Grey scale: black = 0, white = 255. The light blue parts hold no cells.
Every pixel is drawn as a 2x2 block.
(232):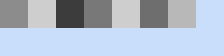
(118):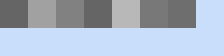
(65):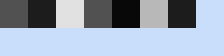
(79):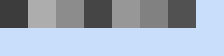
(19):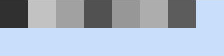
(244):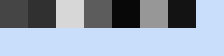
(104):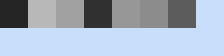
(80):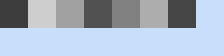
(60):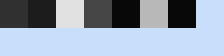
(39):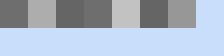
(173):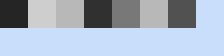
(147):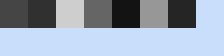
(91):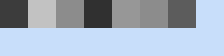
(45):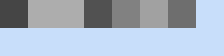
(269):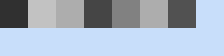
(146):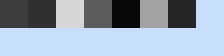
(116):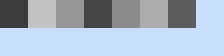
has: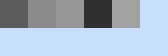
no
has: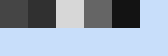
no
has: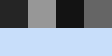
no
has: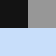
yes
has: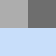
no
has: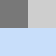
yes
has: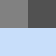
yes

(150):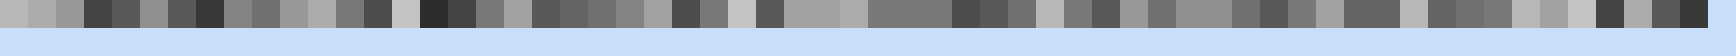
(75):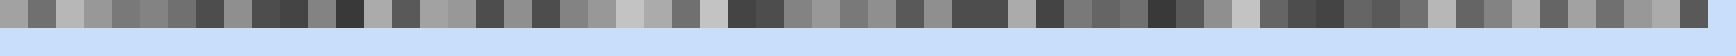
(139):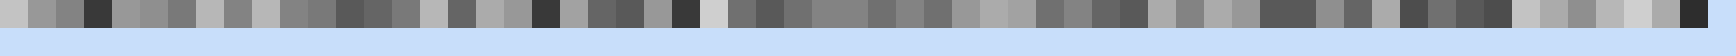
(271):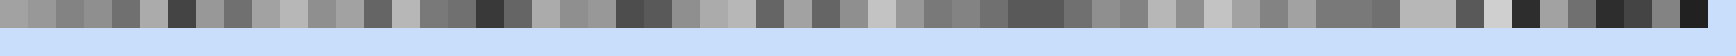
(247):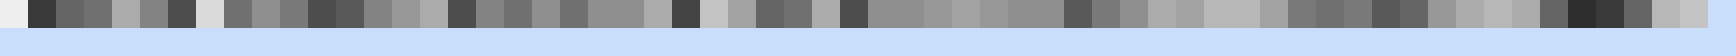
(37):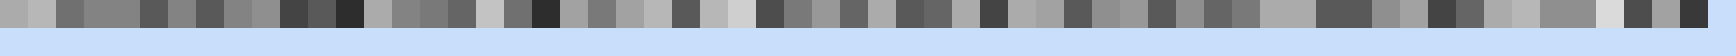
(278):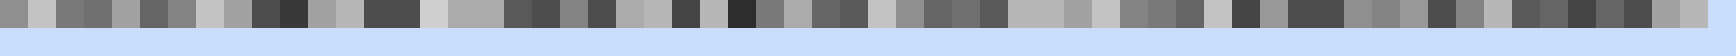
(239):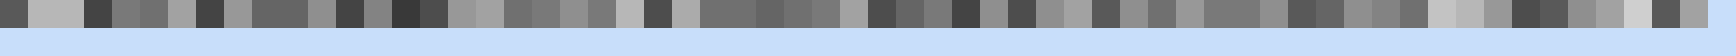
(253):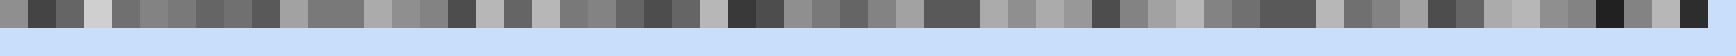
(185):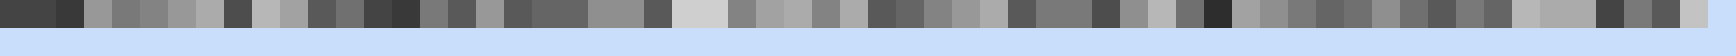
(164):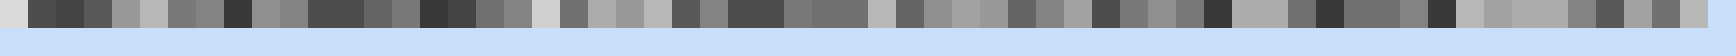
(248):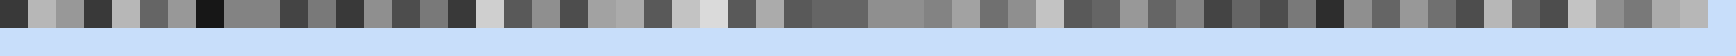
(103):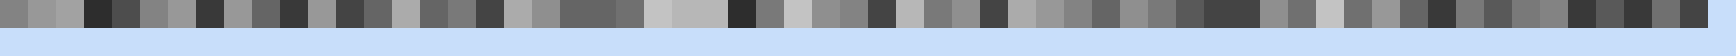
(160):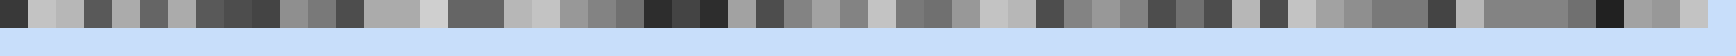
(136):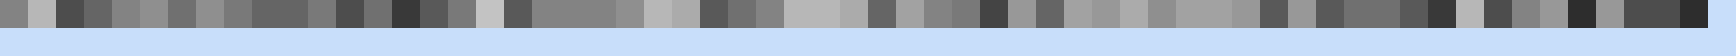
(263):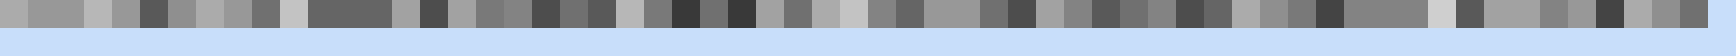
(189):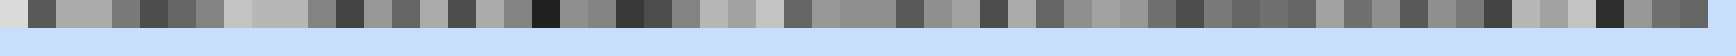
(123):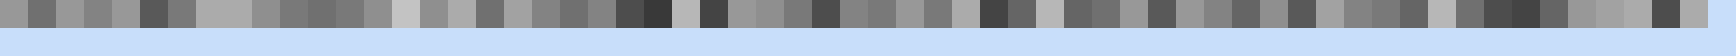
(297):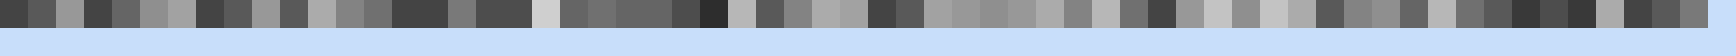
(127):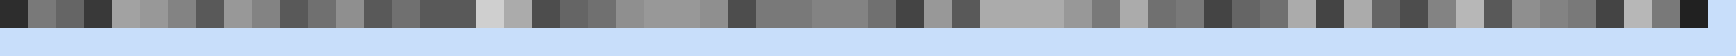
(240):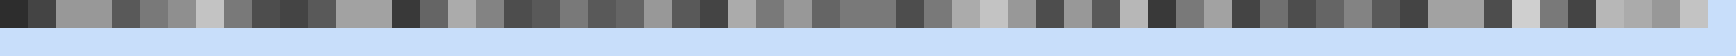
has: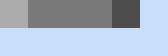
yes
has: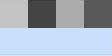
yes
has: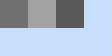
no
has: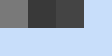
yes
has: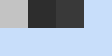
no
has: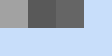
yes

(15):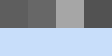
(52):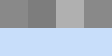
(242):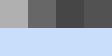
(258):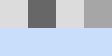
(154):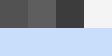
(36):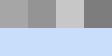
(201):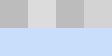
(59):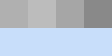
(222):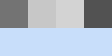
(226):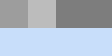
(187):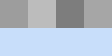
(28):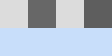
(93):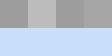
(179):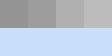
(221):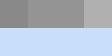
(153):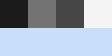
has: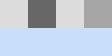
yes
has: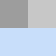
no
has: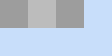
yes
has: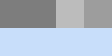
no
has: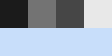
no
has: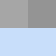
yes
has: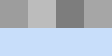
yes

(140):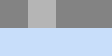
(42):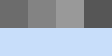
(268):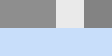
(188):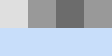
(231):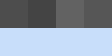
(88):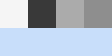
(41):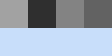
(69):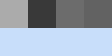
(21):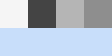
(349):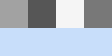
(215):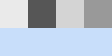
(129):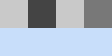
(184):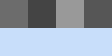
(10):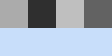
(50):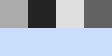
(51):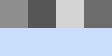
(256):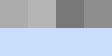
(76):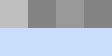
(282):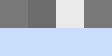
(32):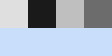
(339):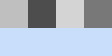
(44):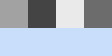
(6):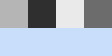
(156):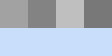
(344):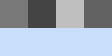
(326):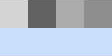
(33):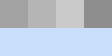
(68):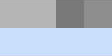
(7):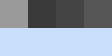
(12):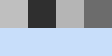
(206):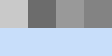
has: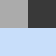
yes
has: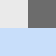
yes
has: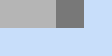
yes
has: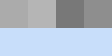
yes
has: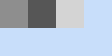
yes

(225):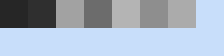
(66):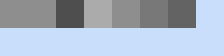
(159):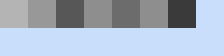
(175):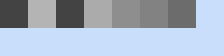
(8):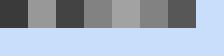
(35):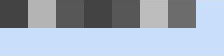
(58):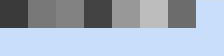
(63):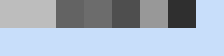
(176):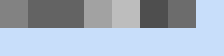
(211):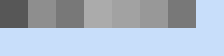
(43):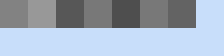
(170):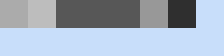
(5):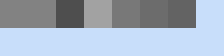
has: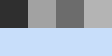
yes
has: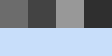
no
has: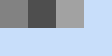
yes
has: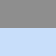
yes
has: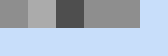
no
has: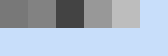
yes
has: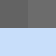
yes

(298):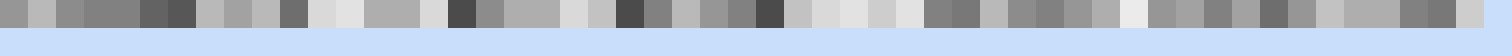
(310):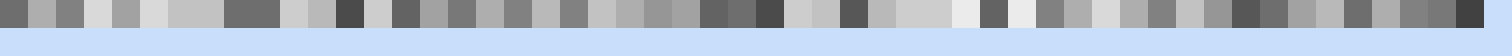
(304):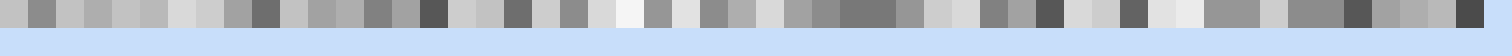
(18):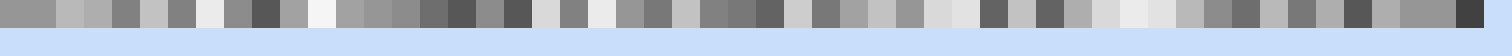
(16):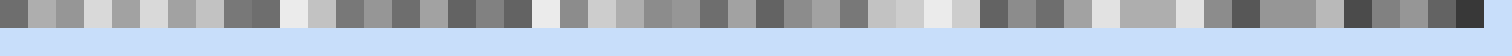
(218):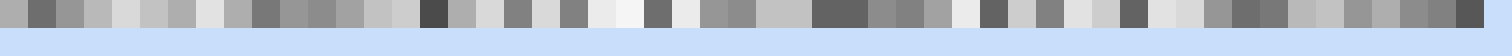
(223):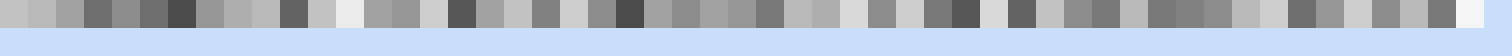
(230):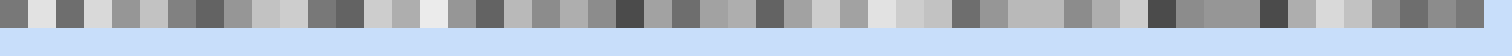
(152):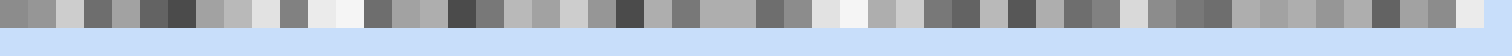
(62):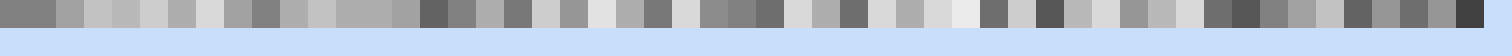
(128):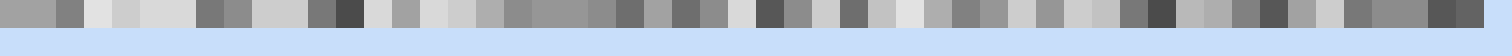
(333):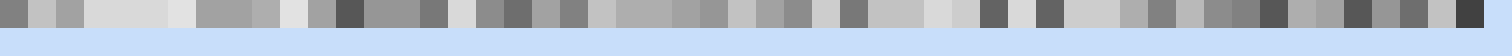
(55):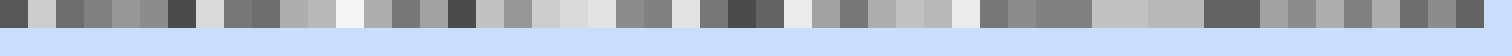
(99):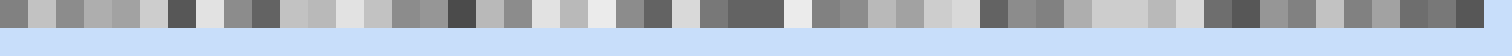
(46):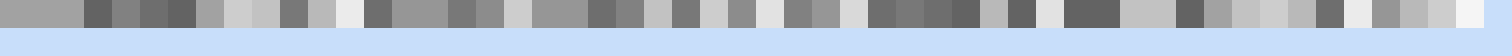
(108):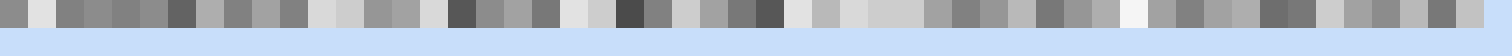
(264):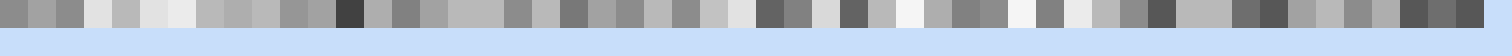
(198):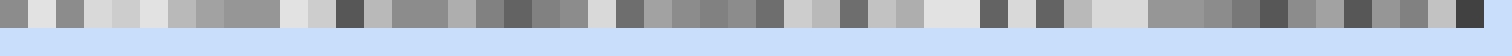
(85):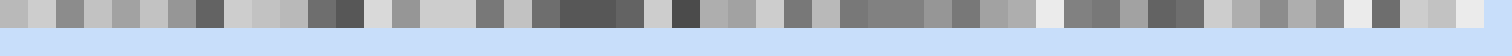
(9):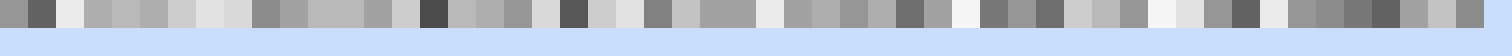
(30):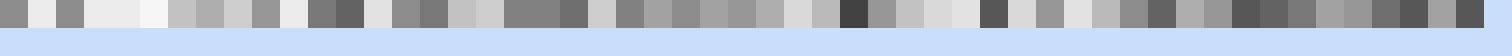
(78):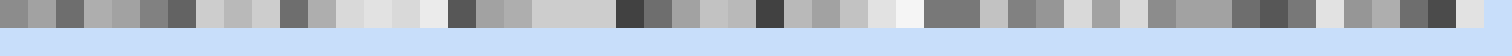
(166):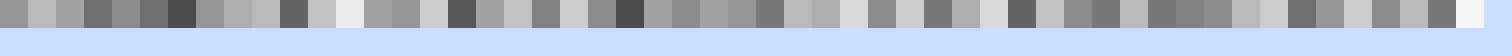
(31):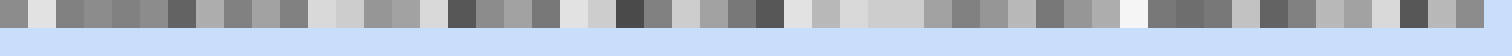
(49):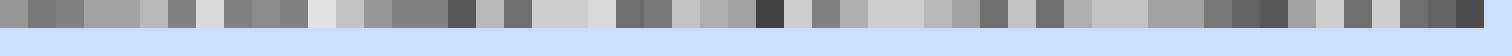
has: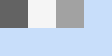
no
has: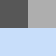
yes
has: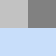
yes
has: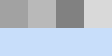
yes
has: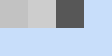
no

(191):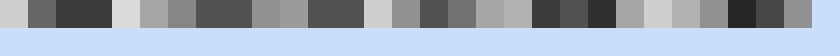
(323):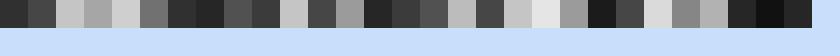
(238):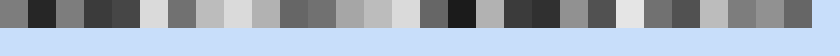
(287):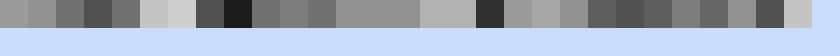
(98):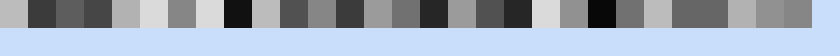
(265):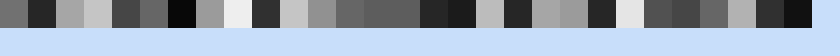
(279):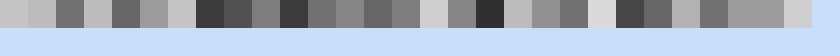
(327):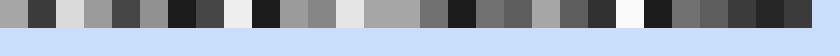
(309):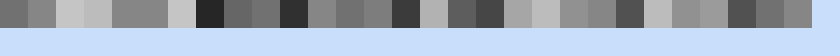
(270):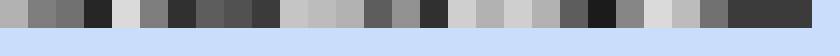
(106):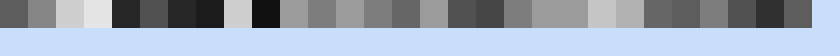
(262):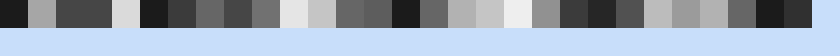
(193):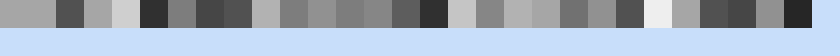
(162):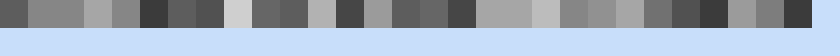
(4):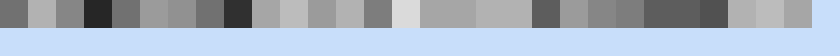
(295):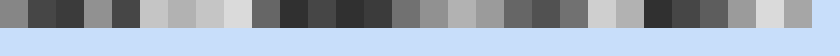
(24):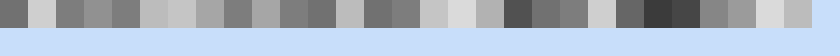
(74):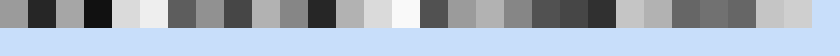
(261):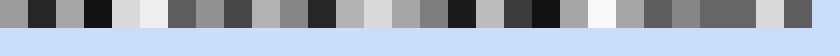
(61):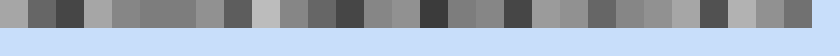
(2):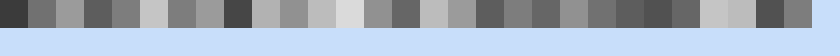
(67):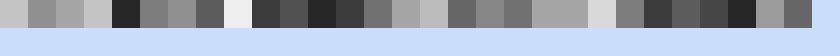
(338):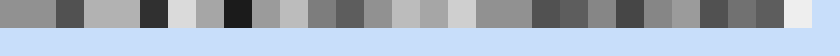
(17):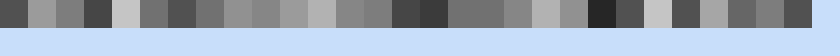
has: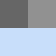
yes
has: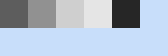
no
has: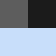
yes
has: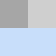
yes

